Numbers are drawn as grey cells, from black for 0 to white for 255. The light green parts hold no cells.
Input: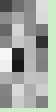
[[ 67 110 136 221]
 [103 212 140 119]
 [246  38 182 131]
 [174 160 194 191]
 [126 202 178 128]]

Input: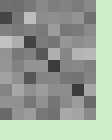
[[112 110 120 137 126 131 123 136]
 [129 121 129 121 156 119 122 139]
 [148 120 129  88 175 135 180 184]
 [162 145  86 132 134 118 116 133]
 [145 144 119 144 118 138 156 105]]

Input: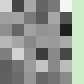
[[213  69 167 100 120 245]
 [142 102 161 147 151  31]
 [126 210 148  60 137  71]
 [ 97 107 149 103 115 138]]

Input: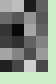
[[177 189  29  97]
 [ 52   8 165  98]
 [165 132  77 154]]

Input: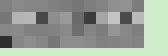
[[129 138 133 133 128 124 118 127 131 143 145 124]
 [135 137 128 128 130 137 110 132 124 149 135 127]]

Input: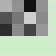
[[176 144  17 146]
 [ 44 138  68 152]]

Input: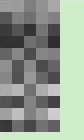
[[157 156 127 147 168]
 [ 59  84  50 116  69]
 [100 136  77 133 129]
 [134  81 152 102  75]
 [ 83  72 132  95  66]
 [ 55 108  72 114  95]]

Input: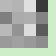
[[184 180 223  57]
 [185 147 220  91]]
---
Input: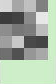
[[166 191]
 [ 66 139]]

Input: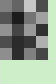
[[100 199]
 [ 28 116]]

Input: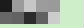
[[155 198]
 [ 99  44]]

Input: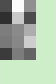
[[252 144]
 [201  76]]

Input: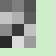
[[126  83]
 [176  92]]

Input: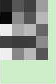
[[ 86  65]
 [139  85]]

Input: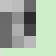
[[188 105]
 [143  44]]

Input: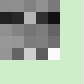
[[143 129]
 [ 40 180]]

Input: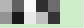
[[ 97 249]
 [ 25 233]]
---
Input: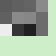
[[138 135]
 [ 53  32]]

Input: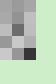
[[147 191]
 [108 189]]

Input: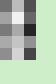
[[241 103]
 [169  38]]

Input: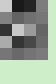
[[ 99 112]
 [200 155]]

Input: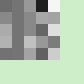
[[116 137]
 [116 137]]

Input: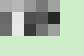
[[229  80]
 [231  58]]
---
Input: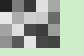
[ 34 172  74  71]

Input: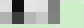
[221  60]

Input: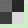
[104 217]

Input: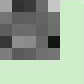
[164  93 108 103 116]

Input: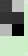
[60 47]

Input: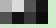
[180  17]

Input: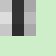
[195  52 169]

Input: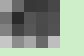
[168  42  87 105]

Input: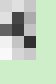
[213  71 194]
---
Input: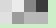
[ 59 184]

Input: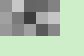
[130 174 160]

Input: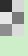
[215 231]

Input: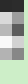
[ 44 217]

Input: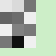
[117 108 240]

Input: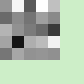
[192 159 123  20 118]
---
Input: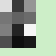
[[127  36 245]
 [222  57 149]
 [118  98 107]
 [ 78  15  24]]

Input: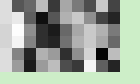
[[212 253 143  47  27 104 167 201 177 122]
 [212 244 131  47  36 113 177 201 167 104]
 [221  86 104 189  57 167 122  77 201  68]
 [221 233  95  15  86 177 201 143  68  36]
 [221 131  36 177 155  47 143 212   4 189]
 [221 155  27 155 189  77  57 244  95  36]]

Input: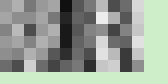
[[108  77 207 108  68  99 120  46 198 207  58 142]
 [142 131 176 153  87  46 108  77 225 186  58 198]
 [165 142 142 165 120  37  99  87 237 176  87 207]
 [153 165 131 176 153  25  99 120 216 108  99 225]
 [153 176 120 153 165  16  87 120 186  77 108 216]
 [131 186  77 153 176  25  87 131 142  68 131 198]]

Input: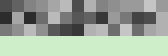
[[120 143 186 143  87  67  55 177 186 109 197 109 166 177]
 [ 77  98 131 143 166 186  77 177 131 143 154 154 197 154]
 [ 44 166  44 109 186 120  87  98  55 154 120  67  77 177]]

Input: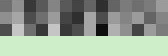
[[ 77 197 111  56 197  56  77 166  14 176 143  68 155 123]
 [143 166  77 111 155  68  47 166  77 155 132 155 100 132]
 [111 143  56  89 132  89  68 100  47 100 123 111 123 155]]

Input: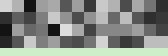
[[ 37  86 201 126 158  86  76 116 211  95  56  76 189 189]
 [ 19 158 104 116  19 222 169  67 135 135 135 158 104  67]
 [ 47  95  67 126 201 146  76 146 189 104 189  86  47  56]
 [211 178  19 158 169  86 158  56 201 178  76 169 116  47]]
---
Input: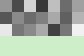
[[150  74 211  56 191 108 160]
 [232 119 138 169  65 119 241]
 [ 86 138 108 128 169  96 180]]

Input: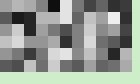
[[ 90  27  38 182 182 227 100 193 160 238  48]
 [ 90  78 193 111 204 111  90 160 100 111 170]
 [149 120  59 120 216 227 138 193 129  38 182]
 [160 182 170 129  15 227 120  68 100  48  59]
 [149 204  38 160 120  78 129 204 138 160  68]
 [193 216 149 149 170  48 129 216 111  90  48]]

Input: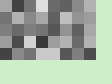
[[167  67 116 222 106  97 137 178]
 [157  76 210  56 157 178 106 178]
 [127 106 127 116  87 147  97 167]
 [ 67 137 116 201 201  87 127  76]
 [116 178 137 167  97 190 147 157]]

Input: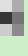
[[ 54 117]
 [204 138]
 [223 172]]

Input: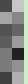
[[123  33]
 [ 83 101]
 [165 135]
 [123 145]
 [ 92 155]
 [ 64 176]
 [ 73 199]]

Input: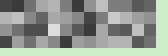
[[ 69  59 113 168 180 125  59 146 191 125 125  89 101]
 [146 113  78  78 221 136  89  59 168 101  89 191 101]
 [ 69 158 113 168 136  59 158 146 168 180 180  89 113]
 [180 191 136 101 168 158 136  69 125 201 180 158 146]]
